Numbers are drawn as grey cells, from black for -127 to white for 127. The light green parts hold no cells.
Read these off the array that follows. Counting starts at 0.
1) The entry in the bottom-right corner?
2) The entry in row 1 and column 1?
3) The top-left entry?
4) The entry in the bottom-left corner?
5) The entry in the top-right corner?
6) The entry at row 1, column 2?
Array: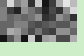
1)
44
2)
-65
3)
-11
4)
-107
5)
59
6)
-93

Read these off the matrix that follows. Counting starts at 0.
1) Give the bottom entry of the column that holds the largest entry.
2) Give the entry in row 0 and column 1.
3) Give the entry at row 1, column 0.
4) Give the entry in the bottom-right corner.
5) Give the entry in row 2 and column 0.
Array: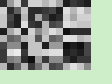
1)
-30
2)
26
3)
81
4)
11
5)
69

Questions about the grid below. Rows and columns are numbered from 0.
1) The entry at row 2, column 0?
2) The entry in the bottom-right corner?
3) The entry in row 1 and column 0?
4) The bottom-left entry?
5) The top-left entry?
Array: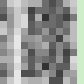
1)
-48
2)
22
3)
-19
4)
22
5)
-5

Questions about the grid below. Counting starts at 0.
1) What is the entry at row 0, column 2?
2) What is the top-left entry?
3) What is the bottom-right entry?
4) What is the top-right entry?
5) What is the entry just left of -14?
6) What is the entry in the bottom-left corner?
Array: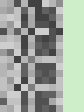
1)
-46
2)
53
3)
40
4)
14
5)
26
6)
53

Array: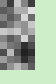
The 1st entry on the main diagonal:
4
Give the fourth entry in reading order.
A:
4
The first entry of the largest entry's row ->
-35
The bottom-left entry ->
-35
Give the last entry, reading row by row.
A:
-35
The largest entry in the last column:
97
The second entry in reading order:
-66
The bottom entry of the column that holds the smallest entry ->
18
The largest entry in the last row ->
57
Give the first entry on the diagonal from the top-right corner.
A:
-66
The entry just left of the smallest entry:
-50
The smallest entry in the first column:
-50
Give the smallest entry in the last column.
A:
-80

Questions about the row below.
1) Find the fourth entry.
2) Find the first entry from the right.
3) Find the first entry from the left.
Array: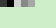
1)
8
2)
39
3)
-72

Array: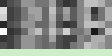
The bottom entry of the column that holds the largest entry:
-49
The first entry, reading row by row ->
-76
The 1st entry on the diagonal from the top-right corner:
5
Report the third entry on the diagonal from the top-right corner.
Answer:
-49
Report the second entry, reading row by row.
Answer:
-49
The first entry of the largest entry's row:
122
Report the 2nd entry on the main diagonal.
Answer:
-63
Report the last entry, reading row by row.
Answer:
5
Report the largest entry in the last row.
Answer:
63
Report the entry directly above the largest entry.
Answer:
-88
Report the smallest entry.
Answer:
-101
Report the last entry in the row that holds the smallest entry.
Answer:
63
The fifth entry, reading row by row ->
20
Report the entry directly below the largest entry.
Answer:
-76
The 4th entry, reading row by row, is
20
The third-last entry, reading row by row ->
47
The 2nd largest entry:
94
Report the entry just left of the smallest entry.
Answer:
20
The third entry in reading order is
-35

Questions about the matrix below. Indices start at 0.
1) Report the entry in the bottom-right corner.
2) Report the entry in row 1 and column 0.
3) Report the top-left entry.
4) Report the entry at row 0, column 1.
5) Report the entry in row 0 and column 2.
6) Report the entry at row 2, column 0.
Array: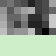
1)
-39
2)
20
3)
-25
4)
-12
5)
-39
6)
33
